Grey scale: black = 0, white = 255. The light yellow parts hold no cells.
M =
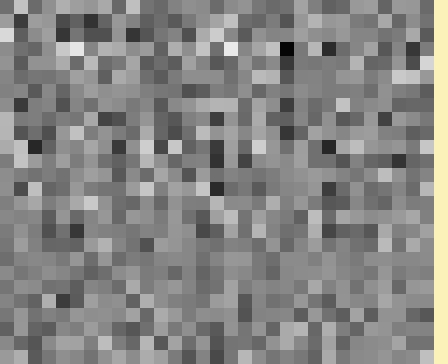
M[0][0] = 111
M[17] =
[118, 157, 129, 102, 103, 98, 154, 178, 133, 115, 81, 156, 149, 135, 120, 112, 130, 127, 109, 148, 103, 133, 156, 115, 133, 113, 107, 186, 114, 170, 140]
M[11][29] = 101
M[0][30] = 106
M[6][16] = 119
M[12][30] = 132
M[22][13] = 124
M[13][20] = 134
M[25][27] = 149
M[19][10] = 123
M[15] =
[136, 131, 135, 93, 149, 105, 133, 151, 104, 151, 143, 123, 152, 113, 88, 160, 188, 116, 159, 135, 123, 97, 189, 107, 165, 152, 140, 145, 154, 167, 128]
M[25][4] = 143
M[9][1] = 84
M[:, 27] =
[100, 168, 115, 87, 105, 139, 145, 144, 66, 129, 143, 95, 189, 117, 101, 145, 169, 186, 142, 150, 157, 167, 146, 148, 142, 149]
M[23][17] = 117
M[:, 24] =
[104, 155, 152, 108, 121, 149, 125, 194, 88, 134, 165, 84, 131, 107, 91, 165, 97, 133, 131, 135, 146, 147, 93, 126, 99, 121]
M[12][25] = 118
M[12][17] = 124
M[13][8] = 115
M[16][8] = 126
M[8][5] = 118
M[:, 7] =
[169, 100, 80, 178, 108, 95, 143, 147, 68, 147, 143, 112, 149, 116, 146, 151, 129, 178, 150, 110, 127, 140, 144, 136, 189, 145]
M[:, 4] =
[175, 75, 54, 200, 172, 127, 101, 81, 125, 151, 143, 158, 114, 110, 140, 149, 113, 103, 121, 134, 116, 60, 121, 135, 163, 143]
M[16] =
[123, 145, 125, 80, 113, 55, 135, 129, 126, 118, 131, 127, 150, 143, 73, 95, 163, 112, 181, 131, 111, 117, 175, 70, 97, 106, 87, 169, 128, 135, 161]
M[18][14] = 112
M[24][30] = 114
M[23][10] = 112
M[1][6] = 51
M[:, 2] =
[107, 157, 140, 102, 146, 118, 89, 126, 126, 110, 39, 155, 114, 191, 167, 135, 125, 129, 136, 128, 139, 98, 114, 100, 85, 90]
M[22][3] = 129
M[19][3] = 142
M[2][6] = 80
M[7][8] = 140
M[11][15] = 50
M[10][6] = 166
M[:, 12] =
[130, 89, 131, 174, 92, 123, 116, 137, 87, 76, 199, 103, 139, 162, 146, 152, 150, 149, 137, 103, 151, 128, 153, 121, 163, 123]
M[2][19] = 132

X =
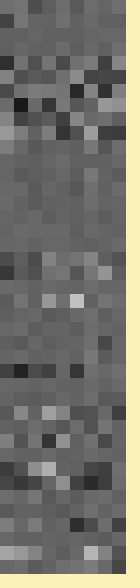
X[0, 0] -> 111
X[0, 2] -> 78
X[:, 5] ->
[89, 97, 97, 94, 112, 139, 40, 86, 134, 80, 95, 96, 93, 87, 97, 96, 94, 98, 115, 86, 100, 192, 104, 93, 100, 98, 54, 98, 99, 79, 108, 96, 98, 97, 65, 92, 98, 46, 101, 104, 114]
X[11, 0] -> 102
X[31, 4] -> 145
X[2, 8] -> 103
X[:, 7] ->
[101, 97, 103, 96, 64, 71, 50, 151, 110, 62, 86, 97, 99, 97, 100, 93, 100, 100, 95, 147, 102, 116, 95, 102, 72, 92, 104, 99, 89, 104, 116, 73, 101, 63, 61, 107, 99, 109, 92, 130, 105]
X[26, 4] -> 102
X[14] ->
[106, 98, 91, 97, 99, 97, 109, 100, 101]
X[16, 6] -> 105
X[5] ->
[129, 79, 90, 86, 111, 139, 68, 71, 68]
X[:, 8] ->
[110, 96, 103, 110, 134, 68, 127, 144, 95, 60, 109, 103, 92, 107, 101, 100, 98, 106, 82, 93, 102, 108, 103, 99, 102, 102, 111, 106, 92, 63, 99, 100, 98, 110, 108, 97, 107, 65, 102, 82, 71]
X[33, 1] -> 81
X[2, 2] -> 101
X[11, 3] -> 101
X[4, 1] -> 114
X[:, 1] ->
[115, 117, 97, 102, 114, 79, 112, 25, 66, 125, 103, 97, 90, 104, 98, 99, 106, 103, 94, 90, 103, 115, 101, 107, 90, 105, 35, 102, 94, 135, 95, 83, 98, 81, 57, 102, 98, 103, 97, 152, 108]
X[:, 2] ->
[78, 100, 101, 98, 80, 90, 123, 106, 80, 97, 88, 94, 94, 90, 91, 103, 104, 98, 75, 80, 98, 96, 103, 93, 102, 97, 75, 99, 91, 99, 108, 116, 97, 142, 69, 118, 98, 122, 97, 131, 91]
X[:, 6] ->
[108, 105, 101, 104, 122, 68, 131, 99, 105, 156, 120, 97, 119, 110, 109, 102, 105, 96, 132, 118, 108, 97, 110, 108, 110, 120, 110, 106, 109, 82, 82, 112, 105, 70, 43, 105, 111, 76, 97, 181, 123]
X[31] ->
[127, 83, 116, 52, 145, 96, 112, 73, 100]
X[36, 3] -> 94
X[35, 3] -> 89
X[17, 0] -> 102
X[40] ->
[104, 108, 91, 99, 110, 114, 123, 105, 71]
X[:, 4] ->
[109, 111, 97, 107, 74, 111, 116, 120, 64, 52, 100, 107, 103, 97, 99, 100, 104, 103, 108, 117, 101, 111, 94, 100, 99, 104, 102, 99, 104, 131, 87, 145, 97, 99, 143, 102, 89, 101, 99, 93, 110]

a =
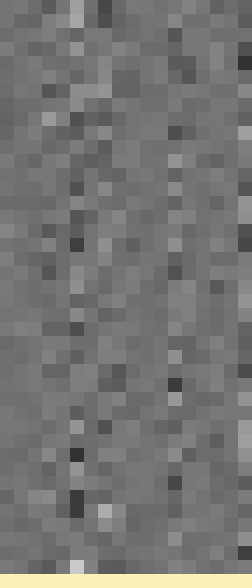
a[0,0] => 116
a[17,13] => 111
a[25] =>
[111, 109, 116, 129, 112, 96, 114, 125, 126, 115, 112, 116, 143, 102, 106, 118, 121, 102]
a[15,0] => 120
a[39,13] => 109
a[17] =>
[115, 112, 116, 129, 107, 63, 117, 143, 109, 96, 111, 118, 142, 111, 115, 129, 119, 72]
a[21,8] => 128
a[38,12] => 141
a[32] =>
[108, 107, 116, 134, 111, 50, 108, 128, 128, 112, 115, 121, 138, 96, 108, 108, 115, 144]
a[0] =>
[116, 119, 108, 91, 117, 159, 111, 72, 105, 120, 119, 113, 119, 131, 119, 98, 108, 99]
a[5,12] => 104
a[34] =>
[116, 119, 112, 106, 114, 131, 123, 117, 109, 117, 119, 109, 72, 119, 121, 109, 104, 93]
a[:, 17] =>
[99, 93, 113, 80, 50, 107, 136, 107, 98, 158, 125, 122, 102, 86, 147, 143, 81, 72, 123, 126, 136, 148, 131, 99, 96, 102, 76, 120, 147, 118, 153, 159, 144, 125, 93, 124, 101, 119, 143, 63, 123]
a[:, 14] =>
[119, 112, 119, 119, 116, 111, 118, 109, 117, 112, 119, 107, 117, 112, 112, 113, 111, 115, 116, 115, 112, 115, 113, 111, 115, 106, 120, 117, 104, 114, 119, 110, 108, 119, 121, 115, 117, 121, 111, 116, 113]
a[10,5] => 124
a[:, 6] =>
[111, 104, 120, 112, 119, 117, 140, 113, 98, 120, 109, 95, 117, 117, 121, 99, 115, 117, 119, 124, 115, 104, 117, 108, 110, 114, 127, 124, 110, 109, 106, 109, 108, 112, 123, 103, 121, 116, 108, 124, 129]
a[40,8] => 91
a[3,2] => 100
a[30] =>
[118, 118, 115, 108, 117, 148, 106, 81, 119, 126, 112, 102, 96, 123, 119, 111, 115, 153]
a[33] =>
[110, 115, 111, 99, 116, 147, 112, 102, 114, 119, 118, 115, 104, 119, 119, 103, 106, 125]
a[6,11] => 110
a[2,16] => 111
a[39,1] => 112
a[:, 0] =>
[116, 116, 109, 124, 107, 110, 108, 102, 99, 103, 111, 122, 113, 116, 107, 120, 133, 115, 126, 117, 121, 119, 115, 120, 106, 111, 111, 114, 112, 119, 118, 116, 108, 110, 116, 102, 115, 111, 118, 109, 121]
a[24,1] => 111
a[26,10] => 117
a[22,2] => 119
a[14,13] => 118
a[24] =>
[106, 111, 115, 122, 120, 110, 110, 128, 118, 108, 112, 116, 101, 100, 115, 127, 113, 96]
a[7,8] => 123
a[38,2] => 113
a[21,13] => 127
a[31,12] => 123

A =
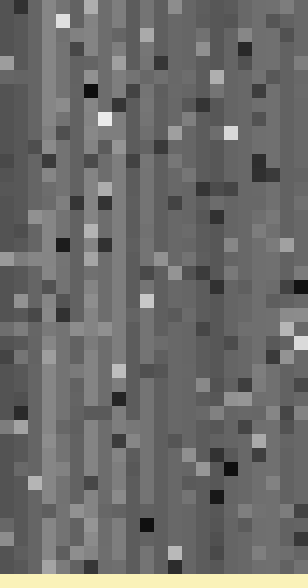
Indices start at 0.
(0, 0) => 83
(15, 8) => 126
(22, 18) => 111
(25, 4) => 115
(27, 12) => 104
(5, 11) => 112
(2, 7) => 109
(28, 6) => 132
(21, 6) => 142
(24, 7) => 109
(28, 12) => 104
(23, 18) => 111
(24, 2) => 101
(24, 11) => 108
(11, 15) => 87
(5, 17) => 104
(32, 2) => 101
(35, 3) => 134
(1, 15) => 87
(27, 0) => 83
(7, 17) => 104
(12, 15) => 87
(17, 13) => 102
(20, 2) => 101
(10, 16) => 101
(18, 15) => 87
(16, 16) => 101
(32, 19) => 112
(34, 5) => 98
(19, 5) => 98
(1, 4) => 224
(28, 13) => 102
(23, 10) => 116
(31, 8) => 60
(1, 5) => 98
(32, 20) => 98
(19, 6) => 112
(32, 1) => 88
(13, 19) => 112
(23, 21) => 104
